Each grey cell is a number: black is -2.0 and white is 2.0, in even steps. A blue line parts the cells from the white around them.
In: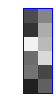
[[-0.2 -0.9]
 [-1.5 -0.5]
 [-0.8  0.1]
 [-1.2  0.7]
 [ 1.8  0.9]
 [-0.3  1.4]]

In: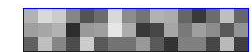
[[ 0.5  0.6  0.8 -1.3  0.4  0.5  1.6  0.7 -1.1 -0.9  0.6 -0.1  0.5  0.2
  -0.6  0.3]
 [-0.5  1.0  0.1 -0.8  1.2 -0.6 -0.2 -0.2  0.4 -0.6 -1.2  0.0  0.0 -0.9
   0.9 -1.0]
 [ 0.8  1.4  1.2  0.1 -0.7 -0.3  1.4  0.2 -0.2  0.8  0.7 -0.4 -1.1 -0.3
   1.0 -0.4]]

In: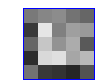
[[-0.2 -1.1 -1.2 -1.4 -0.7]
 [-0.1  0.1  0.2 -0.2 -0.4]
 [-0.4  1.1  0.3  0.7 -0.6]
 [-1.3  1.4  1.5  0.6  0.9]
 [-1.1  1.6  0.0  0.5  0.4]]

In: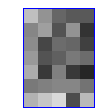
[[ 0.7 -1.1  0.0 -1.1 -1.4]
 [ 0.2 -0.9 -0.3 -0.4 -1.0]
 [ 0.4 -0.7 -0.5 -0.1 -0.3]
 [-0.1  0.0  0.1  0.1 -0.2]
 [ 1.0  0.3 -0.4 -0.6 -0.6]
 [ 0.1  0.5 -0.7  0.3 -1.2]
 [ 0.8  1.1  1.4 -0.8  0.9]]

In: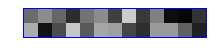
[[ 0.7 -1.7 -0.8  1.1 -0.6  0.6  0.5 -0.9 -1.3  0.4  0.4 -0.5 -1.5]
 [-0.3  0.2 -0.4 -1.3 -0.2  0.2 -1.0  1.2 -1.1  0.0 -1.8 -1.9 -1.2]]

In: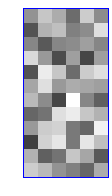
[[ 0.1 -0.6  0.1  0.2  0.5  0.1]
 [ 0.8 -0.5 -0.2  1.1  0.6 -0.6]
 [-0.4 -0.2  1.5  1.7  1.1  0.8]
 [ 0.9  0.2 -0.9  2.0  0.1 -0.5]
 [ 1.4  0.4 -0.8  0.5 -0.9  0.5]
 [-0.7  0.8  1.0  0.0  0.2  1.5]
 [ 1.2  0.9  0.3  0.0 -0.4  0.7]
 [ 0.3  1.1  0.7 -0.3  1.2  0.2]
 [ 0.4  1.2  1.3 -0.1 -0.4  1.8]
 [-1.0  1.3  1.6 -0.1  1.6  1.0]
 [ 0.6  1.5  0.4  0.7  0.6  0.5]
 [-0.7  1.7  1.1 -0.3  1.2  1.5]]

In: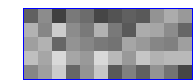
[[ 0.8  0.1  1.2  0.2 -0.1  0.8 -0.1 -0.6  0.7  0.6  0.2 -0.4]
 [-0.5  0.2 -1.0 -0.1 -0.3 -0.9 -0.7 -0.5 -0.6  0.3  0.7  0.4]
 [ 0.1  0.5  1.2 -0.4  0.3  1.1 -0.6  0.0 -0.5  0.3 -0.2 -0.9]
 [ 1.0  0.6  1.4  0.6  0.4  1.4  0.9  0.4  1.1  0.8  0.9  0.9]
 [ 0.5  0.8 -0.4  0.3  0.1 -0.1 -0.2  0.6  0.4  0.1  0.0  0.5]]

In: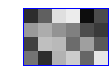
[[-0.2 -1.3  0.8  1.2 -0.4  1.6]
 [-1.3 -0.5  1.5  1.7 -1.8 -0.8]
 [ 0.4  0.7  0.3  0.0 -0.8 -1.1]
 [-1.0  1.0  0.9 -0.3  0.5 -0.6]]
